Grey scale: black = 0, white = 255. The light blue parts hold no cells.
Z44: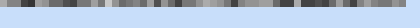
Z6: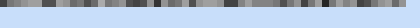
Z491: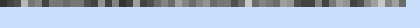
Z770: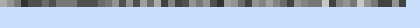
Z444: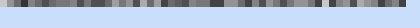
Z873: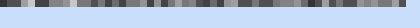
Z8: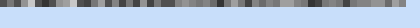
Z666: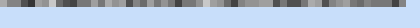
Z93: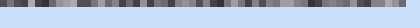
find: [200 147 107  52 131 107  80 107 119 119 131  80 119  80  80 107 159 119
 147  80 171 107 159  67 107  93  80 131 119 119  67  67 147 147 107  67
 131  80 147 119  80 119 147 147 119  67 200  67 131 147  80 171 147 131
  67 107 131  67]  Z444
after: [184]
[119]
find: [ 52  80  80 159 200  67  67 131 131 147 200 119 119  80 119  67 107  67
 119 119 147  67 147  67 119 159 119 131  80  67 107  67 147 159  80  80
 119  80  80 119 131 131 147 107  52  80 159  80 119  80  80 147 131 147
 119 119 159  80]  Z873
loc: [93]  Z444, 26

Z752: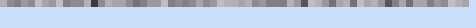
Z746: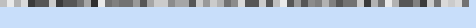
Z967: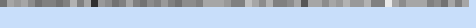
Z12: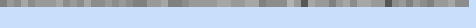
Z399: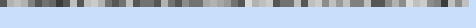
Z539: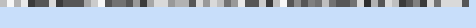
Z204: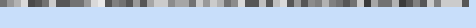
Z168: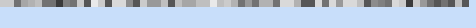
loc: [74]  Z204, 5
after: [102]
[59]
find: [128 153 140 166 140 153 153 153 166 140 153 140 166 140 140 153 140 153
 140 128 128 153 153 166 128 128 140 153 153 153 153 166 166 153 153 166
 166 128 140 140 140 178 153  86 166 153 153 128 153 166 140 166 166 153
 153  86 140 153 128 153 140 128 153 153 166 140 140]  Z12
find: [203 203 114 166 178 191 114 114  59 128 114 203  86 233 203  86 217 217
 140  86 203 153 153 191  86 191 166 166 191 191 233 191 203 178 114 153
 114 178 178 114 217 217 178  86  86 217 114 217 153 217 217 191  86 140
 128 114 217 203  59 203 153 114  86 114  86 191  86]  Z168
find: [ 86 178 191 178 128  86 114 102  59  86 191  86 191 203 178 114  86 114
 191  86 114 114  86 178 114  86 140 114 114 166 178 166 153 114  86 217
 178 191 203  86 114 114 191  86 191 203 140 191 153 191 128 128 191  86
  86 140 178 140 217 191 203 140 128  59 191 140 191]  Z399

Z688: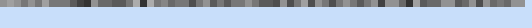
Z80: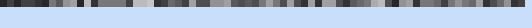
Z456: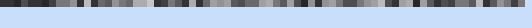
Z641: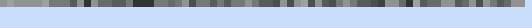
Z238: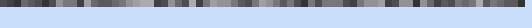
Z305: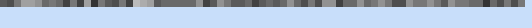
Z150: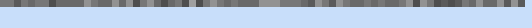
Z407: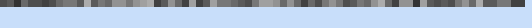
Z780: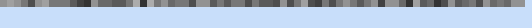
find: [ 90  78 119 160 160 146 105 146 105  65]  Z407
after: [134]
[105]

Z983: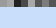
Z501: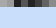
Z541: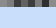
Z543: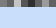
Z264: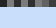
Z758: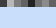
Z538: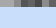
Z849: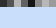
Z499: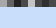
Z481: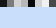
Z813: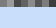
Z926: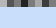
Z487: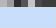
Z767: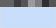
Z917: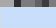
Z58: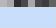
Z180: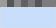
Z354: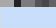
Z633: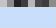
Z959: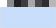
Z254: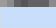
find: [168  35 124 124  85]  Z354
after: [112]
[139]

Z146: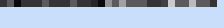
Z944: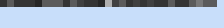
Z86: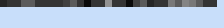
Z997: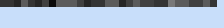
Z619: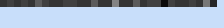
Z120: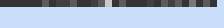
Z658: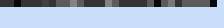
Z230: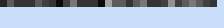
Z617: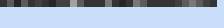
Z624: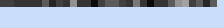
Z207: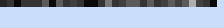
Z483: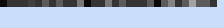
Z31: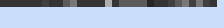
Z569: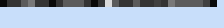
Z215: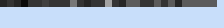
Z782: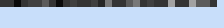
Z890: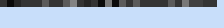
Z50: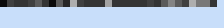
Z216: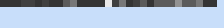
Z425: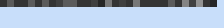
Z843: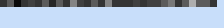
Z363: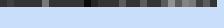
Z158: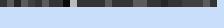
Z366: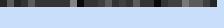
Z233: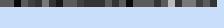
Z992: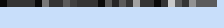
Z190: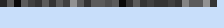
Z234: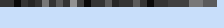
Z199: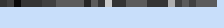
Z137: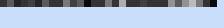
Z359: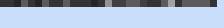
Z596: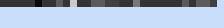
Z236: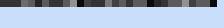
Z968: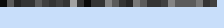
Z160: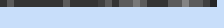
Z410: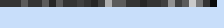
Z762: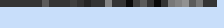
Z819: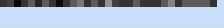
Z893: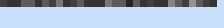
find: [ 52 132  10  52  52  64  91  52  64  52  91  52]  Z366
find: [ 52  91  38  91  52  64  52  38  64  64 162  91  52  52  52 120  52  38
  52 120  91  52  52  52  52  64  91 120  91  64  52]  Z617
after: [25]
[91]
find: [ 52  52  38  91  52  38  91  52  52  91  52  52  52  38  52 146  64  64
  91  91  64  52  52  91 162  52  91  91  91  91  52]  Z359
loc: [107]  Z236, 4
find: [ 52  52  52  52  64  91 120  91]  Z617
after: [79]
[91]

